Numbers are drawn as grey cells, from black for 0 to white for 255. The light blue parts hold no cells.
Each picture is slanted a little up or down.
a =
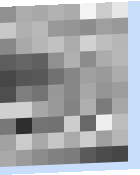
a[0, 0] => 144
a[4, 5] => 160
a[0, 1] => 173
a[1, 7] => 153
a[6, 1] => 209
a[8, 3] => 198
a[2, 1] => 169
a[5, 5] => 167
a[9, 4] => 124
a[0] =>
[144, 173, 168, 178, 171, 243, 203, 230]
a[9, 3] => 129
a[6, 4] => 131
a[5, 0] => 78
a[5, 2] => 115
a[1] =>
[200, 176, 184, 153, 149, 141, 159, 153]
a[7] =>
[120, 46, 116, 114, 205, 104, 238, 188]
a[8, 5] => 204
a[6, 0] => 208
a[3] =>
[93, 102, 96, 144, 176, 140, 172, 183]
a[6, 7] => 166
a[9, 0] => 169
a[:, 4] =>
[171, 149, 172, 176, 134, 135, 131, 205, 170, 124]
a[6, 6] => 123
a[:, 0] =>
[144, 200, 136, 93, 71, 78, 208, 120, 162, 169]

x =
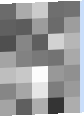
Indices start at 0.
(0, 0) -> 107
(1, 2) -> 156
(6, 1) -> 95
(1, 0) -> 96
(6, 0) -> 164
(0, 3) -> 111
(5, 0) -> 134
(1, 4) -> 157
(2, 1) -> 134

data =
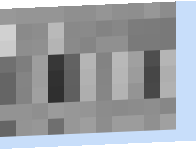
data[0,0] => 152
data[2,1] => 142
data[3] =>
[112, 126, 158, 55, 98, 181, 131, 184, 160, 78, 181]
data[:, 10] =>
[140, 121, 121, 181, 174, 177, 135, 160]
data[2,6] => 144
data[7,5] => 158
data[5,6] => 134
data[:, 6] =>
[149, 131, 144, 131, 133, 134, 140, 141]
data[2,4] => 138
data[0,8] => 142
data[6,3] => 155
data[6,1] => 147
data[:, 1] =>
[149, 138, 142, 126, 132, 131, 147, 148]
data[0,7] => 143
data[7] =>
[101, 148, 151, 111, 151, 158, 141, 156, 156, 144, 160]
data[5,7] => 179
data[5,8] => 148
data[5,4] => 95
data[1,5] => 138

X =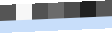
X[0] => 85
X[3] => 107
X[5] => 33
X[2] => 82

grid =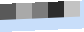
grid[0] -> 89
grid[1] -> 169
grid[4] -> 195

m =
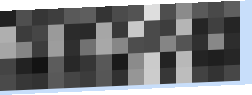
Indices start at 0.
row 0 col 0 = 33
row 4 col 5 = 60
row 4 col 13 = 51
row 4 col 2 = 50
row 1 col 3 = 154
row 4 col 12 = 66
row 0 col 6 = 52
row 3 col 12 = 36
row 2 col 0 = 166
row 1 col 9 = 74
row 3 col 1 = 34
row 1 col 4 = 43
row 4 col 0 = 74
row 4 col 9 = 204
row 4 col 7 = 49
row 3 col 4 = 40
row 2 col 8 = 77
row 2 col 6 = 168
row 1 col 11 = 181
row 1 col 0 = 175
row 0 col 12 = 90
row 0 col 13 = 73
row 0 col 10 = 78

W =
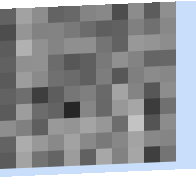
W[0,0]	98
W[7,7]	109
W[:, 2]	[141, 130, 145, 145, 138, 62, 108, 95, 152, 115]
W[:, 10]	[143, 136, 141, 103, 135, 141, 112, 140, 133, 116]
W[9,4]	156
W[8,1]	172
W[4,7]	87
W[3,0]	97
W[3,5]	95
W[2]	[92, 177, 145, 132, 143, 143, 116, 98, 152, 148, 141]
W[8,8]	163
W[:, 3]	[99, 131, 132, 108, 112, 93, 99, 153, 137, 100]
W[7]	[142, 128, 95, 153, 148, 164, 151, 109, 195, 84, 140]
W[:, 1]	[162, 149, 177, 144, 157, 110, 157, 128, 172, 163]
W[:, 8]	[140, 128, 152, 131, 127, 132, 166, 195, 163, 166]
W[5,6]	105
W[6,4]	38
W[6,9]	60
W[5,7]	164
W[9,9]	63
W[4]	[90, 157, 138, 112, 107, 95, 125, 87, 127, 139, 135]

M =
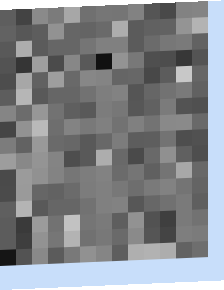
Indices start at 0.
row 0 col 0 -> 94
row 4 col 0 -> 77
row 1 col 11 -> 148
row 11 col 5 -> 124
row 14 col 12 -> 123
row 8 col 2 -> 153
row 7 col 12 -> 105
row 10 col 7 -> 107
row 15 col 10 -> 173
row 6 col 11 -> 83
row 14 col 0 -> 92
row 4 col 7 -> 101
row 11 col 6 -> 128
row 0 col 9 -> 85
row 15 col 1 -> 83
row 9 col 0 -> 157
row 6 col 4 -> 95
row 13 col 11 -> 122
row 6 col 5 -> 89
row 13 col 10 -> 63
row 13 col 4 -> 194
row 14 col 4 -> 179
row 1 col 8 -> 91
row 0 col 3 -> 123
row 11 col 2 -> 102
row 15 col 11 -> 98
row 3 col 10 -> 77
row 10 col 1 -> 155
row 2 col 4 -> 102
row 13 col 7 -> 94
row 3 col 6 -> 17
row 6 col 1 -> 108
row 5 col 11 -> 122
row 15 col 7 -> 94
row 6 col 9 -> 97
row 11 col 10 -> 130
